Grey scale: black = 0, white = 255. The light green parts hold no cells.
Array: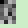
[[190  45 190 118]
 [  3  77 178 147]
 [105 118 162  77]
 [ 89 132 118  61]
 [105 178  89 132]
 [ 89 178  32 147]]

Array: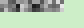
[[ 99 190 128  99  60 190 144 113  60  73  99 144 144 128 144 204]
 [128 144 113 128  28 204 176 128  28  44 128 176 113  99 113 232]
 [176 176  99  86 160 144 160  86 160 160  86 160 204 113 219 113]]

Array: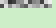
[[ 77 225 145 200 173 119  93 200 173 161 200  93 161]
 [212 186  48  64 133 145 212  77 133 145  64 212 238]]

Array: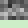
[[107 137 165 123 151 191 107]
 [177 191 137 177 123 137 151]
 [123 165  76  60 107  76 107]
 [123 151  60  76  91  76 107]
 [ 91 107  46 137 123  91  91]]

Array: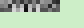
[[155 139 168  69 111  55 111  69 125  69 155 139 139  55  41]
 [ 82  95  95 212 168 212  16 198  69 212  82  82 125  82  95]
 [125 139  41 198 111 183  28 183 125 198 111 125  41 155  95]]

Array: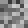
[[149 177 163 119 119 135 190]
 [104 104 149 205 190  73 205]
 [190 104 135 205 163 163  89]
 [135 149 119 190 177  89 177]
 [ 73 104 104 104 119 177 163]
 [ 89 163  89 119 135 190 119]
 [149 149  57 135  57 135 190]]

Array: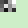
[[ 80  56 170 255]
 [125  17 154  44]
 [ 96 228 141 201]]

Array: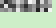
[[147 132 172 105 229 132  92 118 159  31 198  46 244]
 [159  46  92 147 214 172 105 244 214  62 214 118 185]
 [ 62 229  62  62 172 105  46 118 147  78 132 132 147]]
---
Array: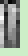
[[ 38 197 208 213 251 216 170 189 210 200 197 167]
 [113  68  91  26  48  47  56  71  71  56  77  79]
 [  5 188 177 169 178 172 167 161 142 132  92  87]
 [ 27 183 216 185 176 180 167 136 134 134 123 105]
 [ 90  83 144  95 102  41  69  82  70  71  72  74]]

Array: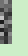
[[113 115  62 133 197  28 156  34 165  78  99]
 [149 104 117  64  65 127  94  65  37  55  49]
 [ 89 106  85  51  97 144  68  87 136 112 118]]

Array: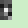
[[ 77  25  64  80  63]
 [ 91  87 240 142  74]
 [ 95  44 100  26 155]]

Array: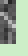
[[113  88  76 174  86 100  87  93  80  84 101]
 [151  60  47 126 174  89  78  50  63  53  81]
 [ 37  79  89  85 102 179 131  87 125 125 133]
 [ 69  88  85  94  72 119 198 114  80  91  78]]

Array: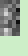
[[101 106 129 136 110 124 104 137 126]
 [ 91 117 176 209 132 158  98 214 179]
 [ 76 139  91 153 144  76  73 156 148]
 [117  87 108  78  84 115 118  77  81]
 [ 78 140  19  73 133  14  68  73  94]]

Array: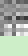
[[154 123 157 118 167 141 134 147 114]
 [118 155 142 170  98 137 204 165 197]
 [100 142 147 164  76 124 240 179 211]
 [161 134 153 126 175 149 118 140 113]
 [ 96 174 133 200  57 134 246 176 247]
 [110 153 143 171  87 133 220 170 207]
 [ 93 162 139 189  57 128 252 180 240]]

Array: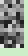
[[215 122 157 195 158  55 137 155  95  29  34 230]
 [101 177 146  58 134  33  29 170  71  76 108  61]
 [109  30 183 158 108  35 200 202 136  51 179  36]
 [195 137 170 186  90 185  85 148 134  63  38  77]
 [ 56 165 148  34  39  76 144 178  52 102 106 229]
 [175 105 163 134 108  32  61 191 136 119 139  39]]

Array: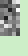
[[108  74 129 109 104 224 128 163 126]
 [119  64 144 134  28  99 232 123 119]
 [ 66 101  31 134 171 137 194  99 105]
 [208 137  95  83 111 126 109 121 170]
 [235 101 252 121 169 140 182  85  69]]
